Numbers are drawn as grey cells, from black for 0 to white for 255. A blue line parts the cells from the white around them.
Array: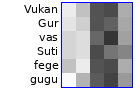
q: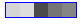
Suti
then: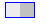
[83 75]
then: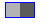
[ 67 154]
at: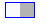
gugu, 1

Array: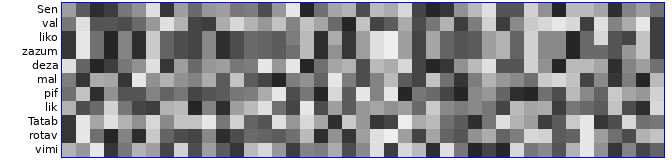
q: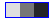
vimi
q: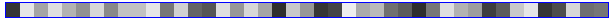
Tatab
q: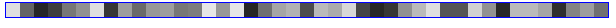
deza
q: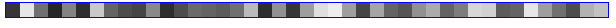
rotav
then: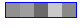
[125 137]
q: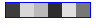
vimi

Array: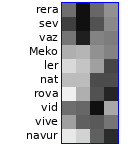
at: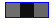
rera, 1
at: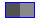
sev, 3
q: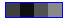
sev
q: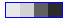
navur
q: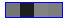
vaz

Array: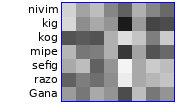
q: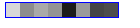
kig
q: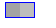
nivim
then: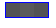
[176 222]
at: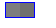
razo, 2
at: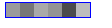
Gana, 1
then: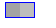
[134  97]
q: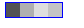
kog

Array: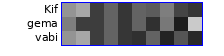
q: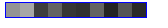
vabi
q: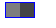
Kif
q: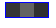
gema
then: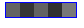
[ 29 202]
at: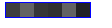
vabi, 3
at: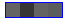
Kif, 4
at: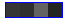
vabi, 5

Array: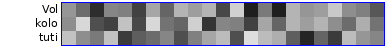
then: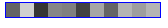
[142 108]
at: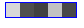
kolo, 2
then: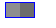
[174 115]
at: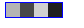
Vol, 11

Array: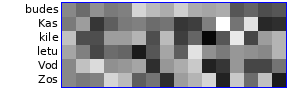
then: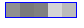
[172 207]
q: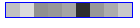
Vod

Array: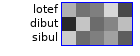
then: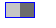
[133 190]
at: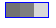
lotef, 2
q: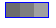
sibul
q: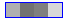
lotef
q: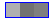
lotef
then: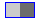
[127 161]

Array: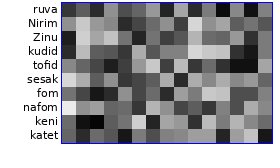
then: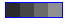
[ 63 214]
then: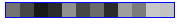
[78 78]
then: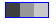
[ 63 187]
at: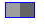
nafom, 3
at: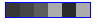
sesak, 5

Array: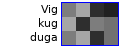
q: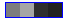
Vig
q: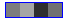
duga
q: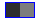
kug
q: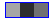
duga

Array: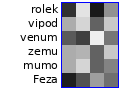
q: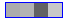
zemu
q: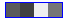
venum

